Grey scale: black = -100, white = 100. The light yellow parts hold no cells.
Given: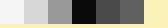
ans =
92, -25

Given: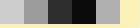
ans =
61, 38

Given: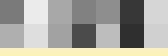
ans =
-4, 63

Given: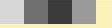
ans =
69, 21

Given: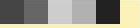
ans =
-46, -73

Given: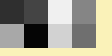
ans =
-63, -13

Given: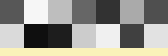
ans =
-32, 77

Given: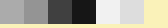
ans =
34, 73
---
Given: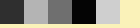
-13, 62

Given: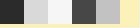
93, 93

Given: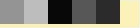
-94, 48

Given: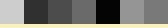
-17, 61

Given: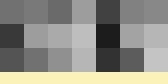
49, 54

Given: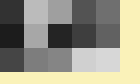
-72, 69

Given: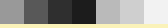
-78, 90
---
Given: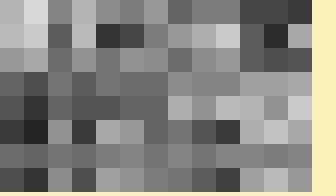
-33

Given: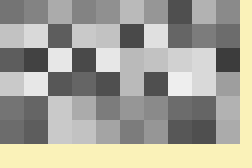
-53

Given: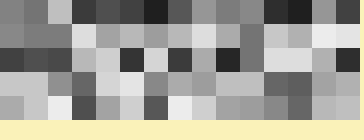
-64

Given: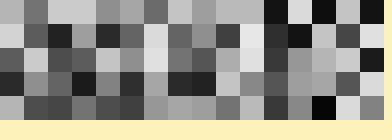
-79

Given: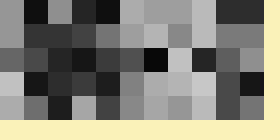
12
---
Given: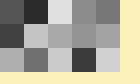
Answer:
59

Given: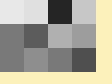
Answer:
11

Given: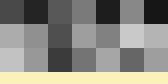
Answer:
30

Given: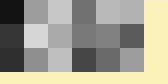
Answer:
-46

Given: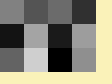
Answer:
62

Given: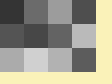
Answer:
63
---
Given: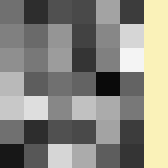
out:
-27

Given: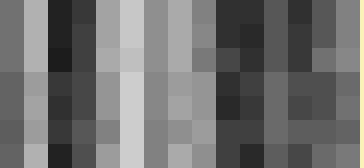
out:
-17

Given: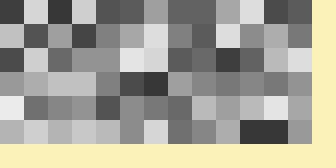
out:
-57

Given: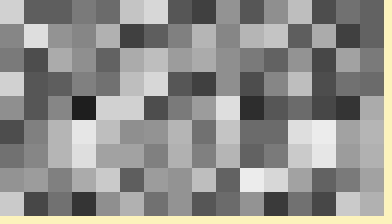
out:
59

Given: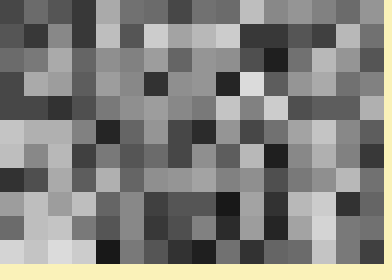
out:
-5

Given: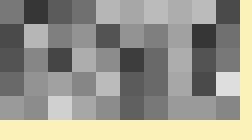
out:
21
